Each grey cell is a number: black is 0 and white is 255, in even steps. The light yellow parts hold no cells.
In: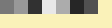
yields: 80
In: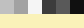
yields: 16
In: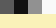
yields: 249
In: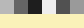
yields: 154
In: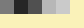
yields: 202
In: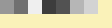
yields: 211
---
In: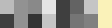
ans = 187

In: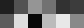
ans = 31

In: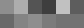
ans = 142

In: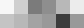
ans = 247

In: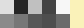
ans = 223

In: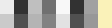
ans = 236

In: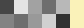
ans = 70

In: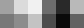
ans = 161
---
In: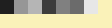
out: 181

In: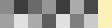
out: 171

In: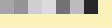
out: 207

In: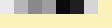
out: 137

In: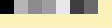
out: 140

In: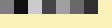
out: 203
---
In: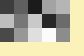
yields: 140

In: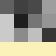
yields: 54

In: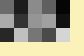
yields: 213

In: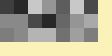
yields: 125

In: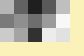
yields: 225

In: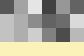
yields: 185

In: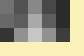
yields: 61

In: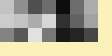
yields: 70

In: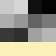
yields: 182

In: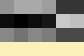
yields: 73
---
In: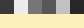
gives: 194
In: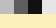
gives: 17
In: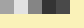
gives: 52
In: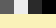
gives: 42
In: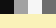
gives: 246
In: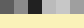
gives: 199
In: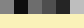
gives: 37
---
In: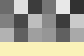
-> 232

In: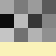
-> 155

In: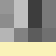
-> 61

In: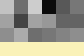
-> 88

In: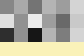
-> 157

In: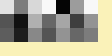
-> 156
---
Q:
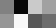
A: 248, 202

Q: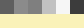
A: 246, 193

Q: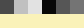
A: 226, 192

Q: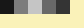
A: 197, 124

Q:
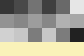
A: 230, 209

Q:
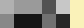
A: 199, 177

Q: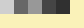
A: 207, 152

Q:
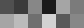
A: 210, 187
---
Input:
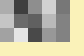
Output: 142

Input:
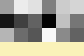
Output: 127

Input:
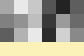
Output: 85

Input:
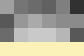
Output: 97

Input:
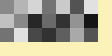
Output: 202

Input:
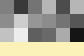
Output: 182

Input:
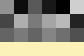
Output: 24
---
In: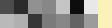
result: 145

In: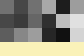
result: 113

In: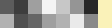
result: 159

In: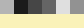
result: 70

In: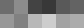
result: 67

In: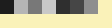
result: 120

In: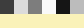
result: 125

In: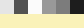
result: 251

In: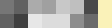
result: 171

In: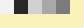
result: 209
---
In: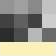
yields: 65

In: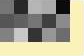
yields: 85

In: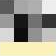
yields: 154

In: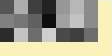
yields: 128

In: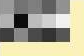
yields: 177

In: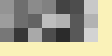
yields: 157
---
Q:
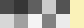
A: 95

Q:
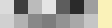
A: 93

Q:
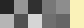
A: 48

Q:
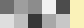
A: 140

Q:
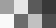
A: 230

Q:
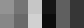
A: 22

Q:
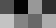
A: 3

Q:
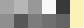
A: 152
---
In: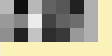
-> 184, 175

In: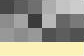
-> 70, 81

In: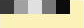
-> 56, 12

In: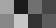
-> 165, 92

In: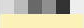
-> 219, 238

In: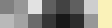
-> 128, 151

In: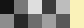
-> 19, 88

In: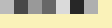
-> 187, 175

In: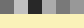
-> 111, 152
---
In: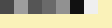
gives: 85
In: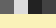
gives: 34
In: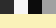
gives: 12
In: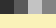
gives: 195
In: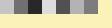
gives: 40
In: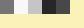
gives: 197
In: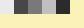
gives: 121
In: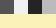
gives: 36
